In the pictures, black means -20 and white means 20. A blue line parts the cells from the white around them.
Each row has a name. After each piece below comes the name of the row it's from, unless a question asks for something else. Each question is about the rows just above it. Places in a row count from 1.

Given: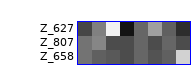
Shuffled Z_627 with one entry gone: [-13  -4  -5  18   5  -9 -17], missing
[0]
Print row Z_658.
[-2 -5 -6 -8 -4 -7 -5 13]
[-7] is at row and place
Z_658, 6
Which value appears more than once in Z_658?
[-5]
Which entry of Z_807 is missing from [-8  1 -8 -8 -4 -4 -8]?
[-2]
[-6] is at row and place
Z_658, 3

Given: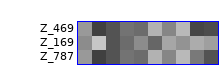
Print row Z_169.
[ 2 11 -7 -3  2 -4  6  3  7  5]
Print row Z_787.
[  4 -10  -7  -2  -3   8   1   9  -1  -7]
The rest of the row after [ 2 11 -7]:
[-3  2 -4  6  3  7  5]
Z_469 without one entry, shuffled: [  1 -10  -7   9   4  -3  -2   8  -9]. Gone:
[-8]

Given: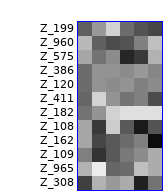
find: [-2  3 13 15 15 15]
Z_182
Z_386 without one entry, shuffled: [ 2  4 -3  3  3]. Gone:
[1]
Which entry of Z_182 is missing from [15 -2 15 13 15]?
[3]
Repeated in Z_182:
[15]
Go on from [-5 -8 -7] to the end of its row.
[ 0 10]

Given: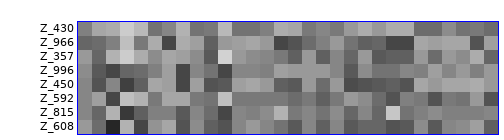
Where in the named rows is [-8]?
Z_450, 20
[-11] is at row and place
Z_815, 4
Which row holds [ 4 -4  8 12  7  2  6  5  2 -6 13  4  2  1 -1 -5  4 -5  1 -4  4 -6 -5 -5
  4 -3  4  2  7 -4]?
Z_357
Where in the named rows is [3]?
Z_608, 6
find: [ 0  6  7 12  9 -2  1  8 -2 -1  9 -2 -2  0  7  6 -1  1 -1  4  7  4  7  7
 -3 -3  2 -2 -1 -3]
Z_430
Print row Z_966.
[-4 -3  0 10 -1  7 -9  7  5 -5  4  5  6  4 -9 -7 -3  0  4 -2 -5 -4 -9 -9
  6  5  6  6 -7  5]

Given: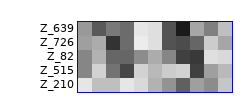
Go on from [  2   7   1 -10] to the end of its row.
[-11  15  14]
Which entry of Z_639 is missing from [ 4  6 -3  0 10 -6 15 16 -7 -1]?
[-16]
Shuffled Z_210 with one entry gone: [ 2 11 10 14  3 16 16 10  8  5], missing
[-5]
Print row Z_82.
[  1   8  -4  -4   2   7   1 -10 -11  15  14]
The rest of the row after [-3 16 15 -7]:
[-16   6   0  10]
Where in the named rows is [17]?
Z_726, 5
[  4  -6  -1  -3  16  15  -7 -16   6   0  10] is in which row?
Z_639

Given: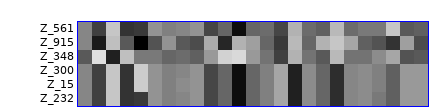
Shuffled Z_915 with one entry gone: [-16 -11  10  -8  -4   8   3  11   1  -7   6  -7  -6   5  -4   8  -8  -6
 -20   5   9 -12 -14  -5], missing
[7]
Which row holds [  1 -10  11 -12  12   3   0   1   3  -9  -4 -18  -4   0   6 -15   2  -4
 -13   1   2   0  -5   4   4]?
Z_300

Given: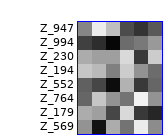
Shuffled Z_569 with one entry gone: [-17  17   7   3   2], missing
[-2]
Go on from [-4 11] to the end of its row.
[ 3 -2 18  3]
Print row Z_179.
[  7   5  -9  14 -11 -14]
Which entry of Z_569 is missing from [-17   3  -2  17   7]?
[2]
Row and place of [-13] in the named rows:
Z_994, 2

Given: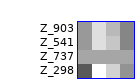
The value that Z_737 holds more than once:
[6]
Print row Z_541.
[ 4 15 11  1]

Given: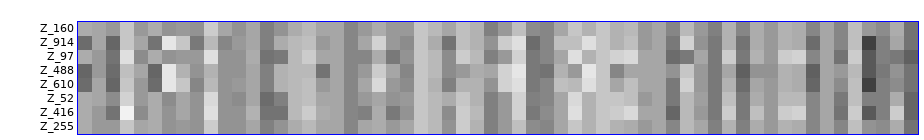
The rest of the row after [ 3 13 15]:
[ -1   1  10   9  15  11   6  10   6   6  -1  13   4  -1   8  -3   6   4
   8   7  -4   6   2  10 -10   0   2  -2]
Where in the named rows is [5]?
Z_52, 45
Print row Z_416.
[ 7  4 -2 18  2  7  3  6  3 15  3  3  8 -2 -2  9 12  7  6  1  0  7 -1  3
 11  9  2 12  9  0  4 13 -1  2  6 15  8 11 12 14  6  6 -4  9  4 -1 12 -1
 10  4 12 13  1  6 -2 12 -6  0 12 -4]
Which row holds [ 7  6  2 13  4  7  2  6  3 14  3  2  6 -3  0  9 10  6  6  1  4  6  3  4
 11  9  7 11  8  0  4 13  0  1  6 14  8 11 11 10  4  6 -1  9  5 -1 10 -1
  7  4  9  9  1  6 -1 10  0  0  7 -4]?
Z_52
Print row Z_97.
[ 7  4 -2 15  2  7  3  4  4 15  3  3  7 -2 -1  9 12  6  6  1  1  7 -1  3
 11  9  2 12  9  0  4 13 -1  1  6 15  8 11 13 14  6  6 -3 -1  6 -1 12 -1
  8  4 12 13  1  6 -2 12 -6  0 -1 -5]

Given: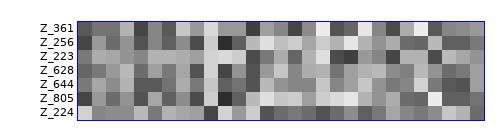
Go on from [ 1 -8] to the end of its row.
[ 7 17 -6  1  2  4]
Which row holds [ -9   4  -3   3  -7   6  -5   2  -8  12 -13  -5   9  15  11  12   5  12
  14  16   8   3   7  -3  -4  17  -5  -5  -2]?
Z_805
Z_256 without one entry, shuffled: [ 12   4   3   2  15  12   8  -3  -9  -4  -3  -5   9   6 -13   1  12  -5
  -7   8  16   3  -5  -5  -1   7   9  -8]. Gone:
[10]
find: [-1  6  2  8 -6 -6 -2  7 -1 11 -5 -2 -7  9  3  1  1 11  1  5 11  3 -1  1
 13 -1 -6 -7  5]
Z_644
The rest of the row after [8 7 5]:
[ 13  14  12  -8  -1   7  -4   8  15  -8 -10   4   1  -9   8   8  -8   9
   6   3]
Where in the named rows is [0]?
Z_628, 24
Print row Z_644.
[-1  6  2  8 -6 -6 -2  7 -1 11 -5 -2 -7  9  3  1  1 11  1  5 11  3 -1  1
 13 -1 -6 -7  5]

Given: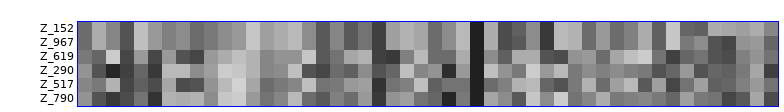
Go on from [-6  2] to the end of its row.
[-11   9   8  -3   4  -3   0   7  -5  11  -1   2  -7  -9   3   4  -4]
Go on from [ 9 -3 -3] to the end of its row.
[  7 -15   2  -5   7   7  -7  -8   3   4  -3   6  10  12  -2 -10  -4  -2
  -7  -8   0   3  -2]

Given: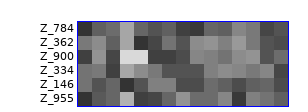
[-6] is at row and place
Z_955, 2
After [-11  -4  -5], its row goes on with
[ 1 -1 -9 -7]
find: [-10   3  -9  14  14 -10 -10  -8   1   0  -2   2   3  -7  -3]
Z_900

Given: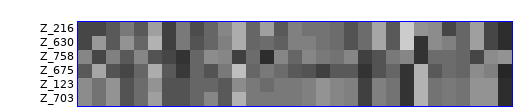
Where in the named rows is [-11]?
Z_675, 8
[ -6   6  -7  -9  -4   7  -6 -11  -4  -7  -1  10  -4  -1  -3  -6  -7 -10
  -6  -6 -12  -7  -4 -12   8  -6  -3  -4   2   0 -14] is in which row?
Z_675
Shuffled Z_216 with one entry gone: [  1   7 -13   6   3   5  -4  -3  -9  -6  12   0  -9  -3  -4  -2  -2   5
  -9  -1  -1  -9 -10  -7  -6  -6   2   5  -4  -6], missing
[-8]
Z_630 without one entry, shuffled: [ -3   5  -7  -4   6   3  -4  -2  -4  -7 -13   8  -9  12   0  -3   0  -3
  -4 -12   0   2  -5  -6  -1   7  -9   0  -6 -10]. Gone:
[4]
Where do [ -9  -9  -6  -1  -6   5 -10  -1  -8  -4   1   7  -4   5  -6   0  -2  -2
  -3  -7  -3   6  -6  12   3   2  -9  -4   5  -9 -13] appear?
Z_216
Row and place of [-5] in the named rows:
Z_630, 15

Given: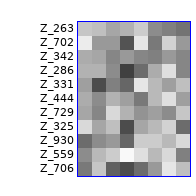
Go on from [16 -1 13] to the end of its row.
[4]
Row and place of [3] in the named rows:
Z_729, 5
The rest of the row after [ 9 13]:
[-3]
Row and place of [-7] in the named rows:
Z_702, 4

